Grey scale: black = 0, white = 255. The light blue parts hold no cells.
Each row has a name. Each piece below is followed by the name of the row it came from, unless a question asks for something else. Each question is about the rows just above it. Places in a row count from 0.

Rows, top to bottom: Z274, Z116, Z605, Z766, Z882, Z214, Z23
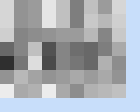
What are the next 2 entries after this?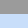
[184 133]
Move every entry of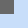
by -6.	[98]
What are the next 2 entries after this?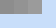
[155 184]
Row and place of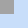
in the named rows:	Z214, 2
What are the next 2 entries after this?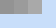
[155 169]
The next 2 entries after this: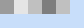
[155 214]

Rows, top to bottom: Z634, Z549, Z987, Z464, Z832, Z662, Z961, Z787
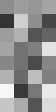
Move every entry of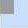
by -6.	[150]
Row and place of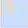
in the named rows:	Z787, 3
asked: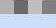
Z662
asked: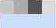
Z787
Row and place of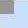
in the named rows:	Z634, 2
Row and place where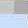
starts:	Z787, 0
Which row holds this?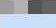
Z987

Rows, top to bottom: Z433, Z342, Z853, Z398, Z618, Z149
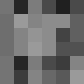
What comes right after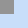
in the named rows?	[140]
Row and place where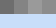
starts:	Z398, 0

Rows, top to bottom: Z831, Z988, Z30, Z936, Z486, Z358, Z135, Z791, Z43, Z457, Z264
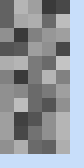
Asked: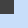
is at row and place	Z43, 1
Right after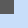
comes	[159]
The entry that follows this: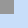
[159]
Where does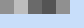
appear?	Z791
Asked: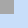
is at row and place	Z988, 1
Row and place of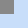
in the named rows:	Z135, 1

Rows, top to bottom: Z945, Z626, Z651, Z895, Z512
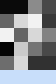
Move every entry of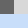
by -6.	[ 95 210]
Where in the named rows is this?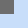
Z512, 0
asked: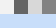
Z651
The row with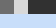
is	Z512
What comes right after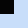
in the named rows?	[202]
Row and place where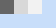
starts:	Z626, 0

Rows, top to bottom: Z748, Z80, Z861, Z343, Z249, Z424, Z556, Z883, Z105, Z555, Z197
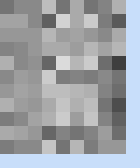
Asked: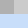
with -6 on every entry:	[170 197]
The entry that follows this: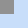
[102]
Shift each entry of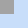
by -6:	[157]
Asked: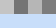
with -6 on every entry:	[190 110 176 118]
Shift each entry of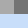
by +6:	[176 122]
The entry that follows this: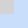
[170]

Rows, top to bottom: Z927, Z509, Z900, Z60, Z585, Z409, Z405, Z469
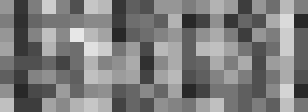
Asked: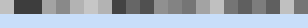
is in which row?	Z469
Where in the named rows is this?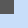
Z405, 8
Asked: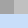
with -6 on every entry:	[157 186]
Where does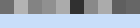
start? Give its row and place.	Z585, 5

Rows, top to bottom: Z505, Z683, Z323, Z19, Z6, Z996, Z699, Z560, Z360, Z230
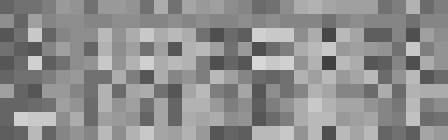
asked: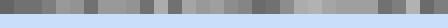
Z505
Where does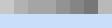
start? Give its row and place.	Z560, 22
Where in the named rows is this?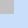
Z360, 29
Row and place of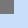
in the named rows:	Z560, 28
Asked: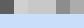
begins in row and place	Z323, 17
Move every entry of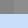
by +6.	[139 147]
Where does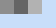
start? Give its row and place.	Z19, 5

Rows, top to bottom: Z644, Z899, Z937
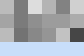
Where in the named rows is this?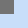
Z937, 1
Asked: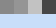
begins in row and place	Z937, 2
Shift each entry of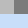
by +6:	[193 129]
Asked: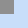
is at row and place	Z899, 2

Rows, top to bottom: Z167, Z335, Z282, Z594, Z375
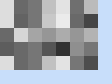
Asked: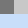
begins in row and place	Z335, 2
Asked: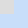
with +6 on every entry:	[227]
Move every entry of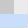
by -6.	[194 229]
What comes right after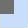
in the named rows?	[187]
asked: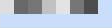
Z375
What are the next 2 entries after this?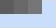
[85 49]

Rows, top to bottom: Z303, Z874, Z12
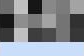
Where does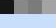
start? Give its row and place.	Z303, 2
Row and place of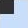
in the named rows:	Z874, 5

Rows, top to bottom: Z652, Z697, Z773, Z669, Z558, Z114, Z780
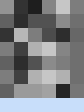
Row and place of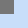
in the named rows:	Z780, 5
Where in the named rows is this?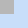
Z773, 1
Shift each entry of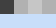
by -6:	[ 58 171 192 171]
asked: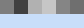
Z669
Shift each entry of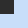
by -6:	[39]
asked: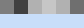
Z114

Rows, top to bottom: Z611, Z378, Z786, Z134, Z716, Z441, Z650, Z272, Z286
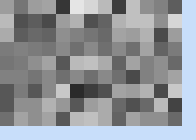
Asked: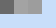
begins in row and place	Z786, 7
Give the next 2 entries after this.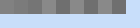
[163  99]
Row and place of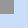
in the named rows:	Z272, 4
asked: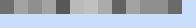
Z286
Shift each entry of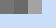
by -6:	[111  99 157]

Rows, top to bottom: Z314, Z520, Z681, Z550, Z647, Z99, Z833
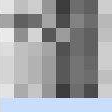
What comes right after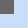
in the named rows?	[205]
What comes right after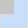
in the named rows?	[149]
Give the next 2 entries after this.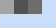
[ 96 205]
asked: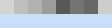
Z647
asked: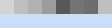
Z99
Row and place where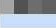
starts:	Z550, 3

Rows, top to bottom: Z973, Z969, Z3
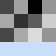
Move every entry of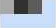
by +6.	[174  55  98]
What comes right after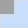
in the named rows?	[2]

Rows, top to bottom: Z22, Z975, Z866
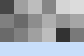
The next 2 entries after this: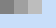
[ 50 121]
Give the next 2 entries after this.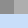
[147 166]
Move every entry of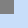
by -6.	[122]
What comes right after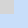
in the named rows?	[220]
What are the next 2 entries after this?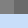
[141 174]
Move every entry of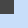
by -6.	[64]

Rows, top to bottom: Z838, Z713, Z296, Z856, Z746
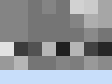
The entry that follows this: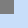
[153]
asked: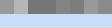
Z746
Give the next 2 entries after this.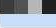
[182  66]
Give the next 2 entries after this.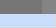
[174 166]

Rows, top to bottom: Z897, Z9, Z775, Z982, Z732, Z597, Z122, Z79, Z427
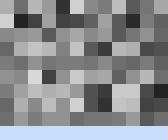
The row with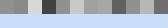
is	Z597
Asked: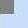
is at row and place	Z982, 4

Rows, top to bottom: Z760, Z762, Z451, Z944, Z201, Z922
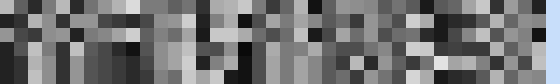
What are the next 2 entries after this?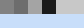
[171 109]
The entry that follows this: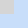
[171]
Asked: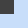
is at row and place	Z944, 32
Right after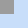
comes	[109]
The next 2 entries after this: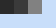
[109 200]
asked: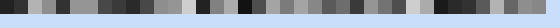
Z762
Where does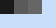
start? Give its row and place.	Z760, 30

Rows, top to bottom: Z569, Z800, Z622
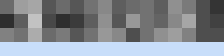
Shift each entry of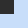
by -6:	[40]
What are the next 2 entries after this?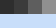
[ 86 152]
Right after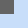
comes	[136]

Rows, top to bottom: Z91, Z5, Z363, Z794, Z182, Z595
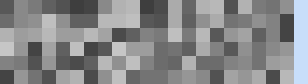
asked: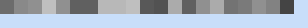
Z5
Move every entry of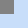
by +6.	[136]

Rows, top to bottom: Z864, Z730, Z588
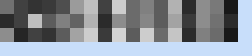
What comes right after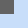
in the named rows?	[178]
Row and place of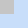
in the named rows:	Z588, 12
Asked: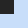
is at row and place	Z588, 1
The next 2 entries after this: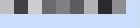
[121  24]
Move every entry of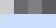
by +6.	[211 113 134  98]

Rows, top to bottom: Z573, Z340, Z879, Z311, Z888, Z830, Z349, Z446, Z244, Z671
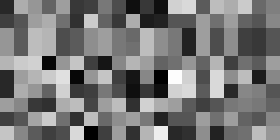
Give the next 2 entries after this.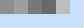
[142 120]
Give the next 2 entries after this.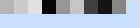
[  0 253]
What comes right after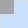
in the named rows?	[203]

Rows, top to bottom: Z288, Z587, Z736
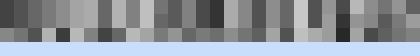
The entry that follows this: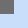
[141]
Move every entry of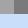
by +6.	[170 128]
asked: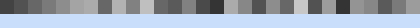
Z587

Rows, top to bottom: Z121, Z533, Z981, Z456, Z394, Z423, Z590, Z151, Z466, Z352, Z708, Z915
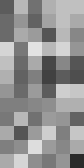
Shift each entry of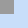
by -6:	[149]
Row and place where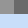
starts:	Z590, 0
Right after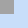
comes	[192]
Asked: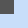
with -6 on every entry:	[79]

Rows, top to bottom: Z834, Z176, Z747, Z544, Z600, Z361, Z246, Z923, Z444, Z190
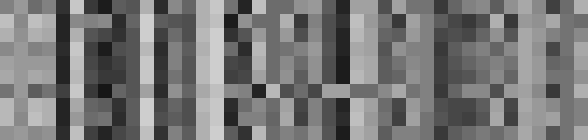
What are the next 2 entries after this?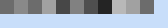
[ 71 153]
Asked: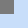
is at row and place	Z190, 34

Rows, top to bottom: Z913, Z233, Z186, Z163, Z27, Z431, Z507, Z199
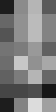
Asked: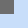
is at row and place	Z27, 0
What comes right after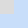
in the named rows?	[160]
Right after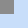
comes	[181]
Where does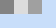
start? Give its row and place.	Z199, 1

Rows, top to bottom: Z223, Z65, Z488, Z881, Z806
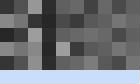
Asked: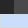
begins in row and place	Z65, 3
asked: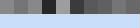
Z881
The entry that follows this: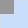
[45]

